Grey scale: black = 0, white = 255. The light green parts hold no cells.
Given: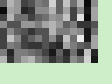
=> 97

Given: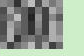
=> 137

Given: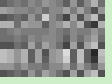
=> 95

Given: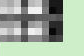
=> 186

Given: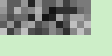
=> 165
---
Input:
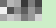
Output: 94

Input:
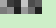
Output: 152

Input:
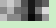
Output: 24

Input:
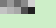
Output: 168

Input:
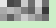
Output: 98

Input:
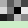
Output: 121

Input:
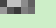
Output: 57

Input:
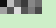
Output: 85

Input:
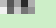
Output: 203
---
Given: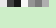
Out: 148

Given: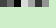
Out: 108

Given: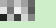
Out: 160

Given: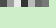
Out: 120

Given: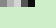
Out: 136

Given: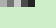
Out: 116

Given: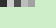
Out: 162

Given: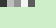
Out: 147

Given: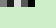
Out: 87

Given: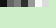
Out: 126
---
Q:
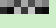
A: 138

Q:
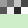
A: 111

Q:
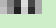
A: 127

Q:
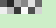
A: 39

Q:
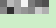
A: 187

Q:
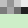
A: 150
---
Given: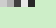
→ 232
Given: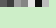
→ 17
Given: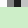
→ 31
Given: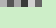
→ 209
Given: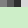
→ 47
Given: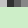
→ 94
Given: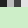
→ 65
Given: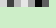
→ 7
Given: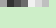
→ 217
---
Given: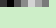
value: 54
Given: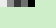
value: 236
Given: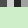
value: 78
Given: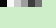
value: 9
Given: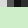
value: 218
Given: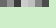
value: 106
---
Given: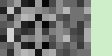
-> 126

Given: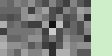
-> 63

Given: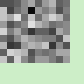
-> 112

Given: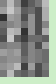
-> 186

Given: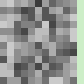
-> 158

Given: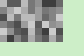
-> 105

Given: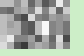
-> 146

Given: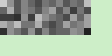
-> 189

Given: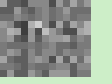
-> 152
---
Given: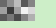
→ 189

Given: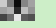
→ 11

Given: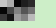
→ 6

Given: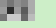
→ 143

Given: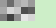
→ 169

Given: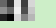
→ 227

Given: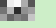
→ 250
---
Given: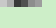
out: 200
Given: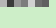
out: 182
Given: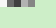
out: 247
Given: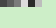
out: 69
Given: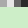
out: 170
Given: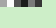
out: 166
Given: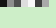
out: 18
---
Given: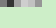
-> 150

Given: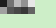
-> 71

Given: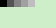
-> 132

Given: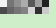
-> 74

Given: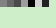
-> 74

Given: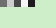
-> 110
